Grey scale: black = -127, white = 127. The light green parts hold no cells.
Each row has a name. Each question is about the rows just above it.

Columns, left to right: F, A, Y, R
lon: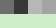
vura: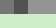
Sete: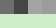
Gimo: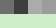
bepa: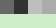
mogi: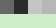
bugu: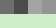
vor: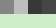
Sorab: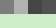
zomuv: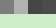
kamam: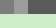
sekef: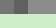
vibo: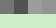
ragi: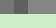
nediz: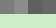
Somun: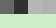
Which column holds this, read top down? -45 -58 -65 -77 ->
A
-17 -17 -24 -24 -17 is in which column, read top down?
F
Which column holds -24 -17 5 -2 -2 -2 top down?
F
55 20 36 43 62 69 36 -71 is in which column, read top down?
Y

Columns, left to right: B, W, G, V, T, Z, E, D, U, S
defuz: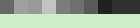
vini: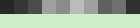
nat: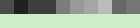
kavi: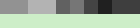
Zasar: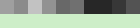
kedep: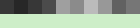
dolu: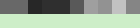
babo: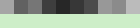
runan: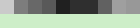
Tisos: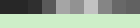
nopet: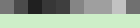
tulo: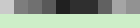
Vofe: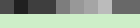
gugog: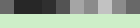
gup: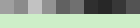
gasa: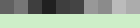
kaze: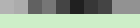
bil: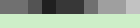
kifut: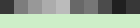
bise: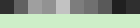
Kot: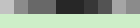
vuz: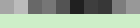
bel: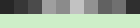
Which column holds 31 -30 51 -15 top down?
B
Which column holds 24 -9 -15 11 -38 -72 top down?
Z
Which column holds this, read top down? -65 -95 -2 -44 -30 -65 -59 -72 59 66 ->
T
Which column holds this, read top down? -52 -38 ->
D
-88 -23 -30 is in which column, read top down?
W

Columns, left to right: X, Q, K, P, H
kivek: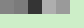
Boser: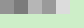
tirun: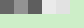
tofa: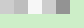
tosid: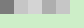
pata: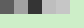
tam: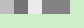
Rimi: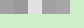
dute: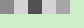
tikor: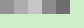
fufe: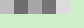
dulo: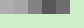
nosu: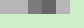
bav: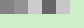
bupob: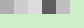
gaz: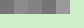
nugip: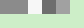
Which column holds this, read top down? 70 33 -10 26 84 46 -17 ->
Q
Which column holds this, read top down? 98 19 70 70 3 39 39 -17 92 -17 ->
H
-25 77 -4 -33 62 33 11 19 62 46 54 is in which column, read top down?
X
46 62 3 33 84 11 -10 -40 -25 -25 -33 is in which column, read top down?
P
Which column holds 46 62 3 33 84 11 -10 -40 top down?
P
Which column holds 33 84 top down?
P
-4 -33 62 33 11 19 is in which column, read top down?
X

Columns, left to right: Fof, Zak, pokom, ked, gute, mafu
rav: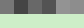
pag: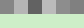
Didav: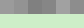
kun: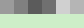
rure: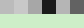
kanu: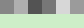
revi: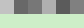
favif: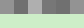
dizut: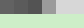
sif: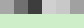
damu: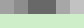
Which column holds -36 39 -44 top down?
pokom
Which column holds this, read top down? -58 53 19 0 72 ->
Zak
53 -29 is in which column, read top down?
mafu
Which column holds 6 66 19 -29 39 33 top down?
Fof
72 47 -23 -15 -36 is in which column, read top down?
Zak
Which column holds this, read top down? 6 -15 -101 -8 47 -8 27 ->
ked

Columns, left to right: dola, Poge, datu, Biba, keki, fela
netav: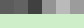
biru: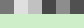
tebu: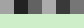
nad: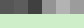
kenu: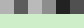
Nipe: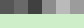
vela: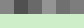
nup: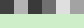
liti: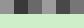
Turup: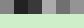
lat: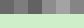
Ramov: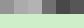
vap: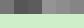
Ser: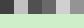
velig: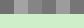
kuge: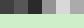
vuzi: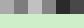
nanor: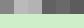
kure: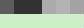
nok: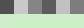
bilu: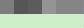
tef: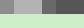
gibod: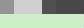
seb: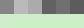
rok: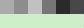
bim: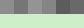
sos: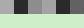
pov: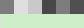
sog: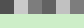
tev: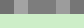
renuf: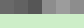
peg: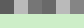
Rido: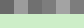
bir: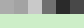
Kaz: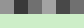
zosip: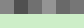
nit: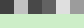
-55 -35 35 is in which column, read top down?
fela
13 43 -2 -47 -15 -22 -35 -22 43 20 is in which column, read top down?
dola
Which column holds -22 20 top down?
dola
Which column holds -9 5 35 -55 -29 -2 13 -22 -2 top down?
Biba
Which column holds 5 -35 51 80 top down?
datu
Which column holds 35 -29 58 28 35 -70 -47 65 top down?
Poge
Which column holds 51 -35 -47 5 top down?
datu

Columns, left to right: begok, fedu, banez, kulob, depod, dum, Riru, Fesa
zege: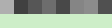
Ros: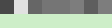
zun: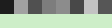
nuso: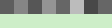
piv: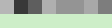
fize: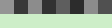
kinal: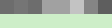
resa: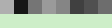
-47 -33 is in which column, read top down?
Fesa
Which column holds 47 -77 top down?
kulob

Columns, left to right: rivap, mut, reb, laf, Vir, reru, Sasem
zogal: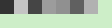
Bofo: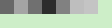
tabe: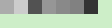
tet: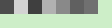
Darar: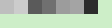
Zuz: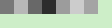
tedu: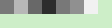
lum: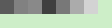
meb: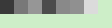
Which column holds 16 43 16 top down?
reru
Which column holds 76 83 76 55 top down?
mut

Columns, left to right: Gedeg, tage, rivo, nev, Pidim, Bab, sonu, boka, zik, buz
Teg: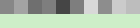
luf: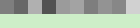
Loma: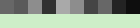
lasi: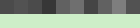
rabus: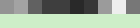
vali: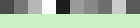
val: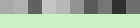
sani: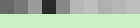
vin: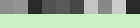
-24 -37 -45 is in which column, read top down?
tage
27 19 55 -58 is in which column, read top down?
Bab
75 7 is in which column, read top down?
zik
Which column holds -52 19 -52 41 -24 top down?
Gedeg

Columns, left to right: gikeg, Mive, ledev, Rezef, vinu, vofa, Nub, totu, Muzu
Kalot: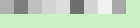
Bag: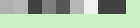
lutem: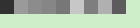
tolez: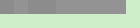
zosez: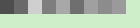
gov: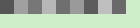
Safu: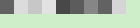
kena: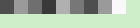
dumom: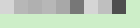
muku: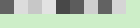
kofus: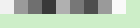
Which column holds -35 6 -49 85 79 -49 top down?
Nub
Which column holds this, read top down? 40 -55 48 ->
vinu
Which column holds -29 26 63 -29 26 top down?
totu
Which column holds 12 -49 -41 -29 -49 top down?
gikeg
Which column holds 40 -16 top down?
vinu
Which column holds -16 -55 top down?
vinu

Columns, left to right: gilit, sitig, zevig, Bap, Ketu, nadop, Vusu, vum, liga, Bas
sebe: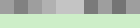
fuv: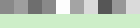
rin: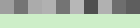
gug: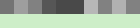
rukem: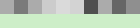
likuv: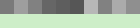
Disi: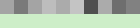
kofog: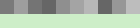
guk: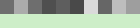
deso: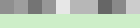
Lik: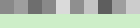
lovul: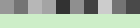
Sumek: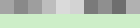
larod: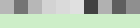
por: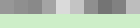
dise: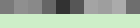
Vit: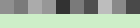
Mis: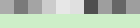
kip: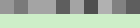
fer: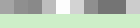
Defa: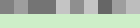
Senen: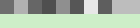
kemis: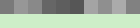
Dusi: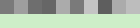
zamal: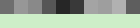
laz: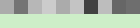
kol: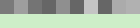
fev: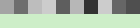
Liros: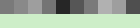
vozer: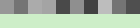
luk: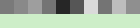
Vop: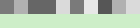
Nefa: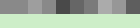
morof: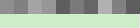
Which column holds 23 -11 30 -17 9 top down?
sitig
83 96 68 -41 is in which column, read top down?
nadop
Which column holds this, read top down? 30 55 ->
zevig
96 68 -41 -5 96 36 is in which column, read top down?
nadop
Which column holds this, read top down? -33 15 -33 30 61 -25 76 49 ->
vum

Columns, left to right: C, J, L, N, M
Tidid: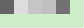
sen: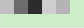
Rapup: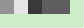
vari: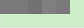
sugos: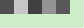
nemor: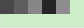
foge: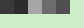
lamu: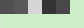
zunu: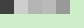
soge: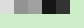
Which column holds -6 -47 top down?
C
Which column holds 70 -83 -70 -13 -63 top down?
L
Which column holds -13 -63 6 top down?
L

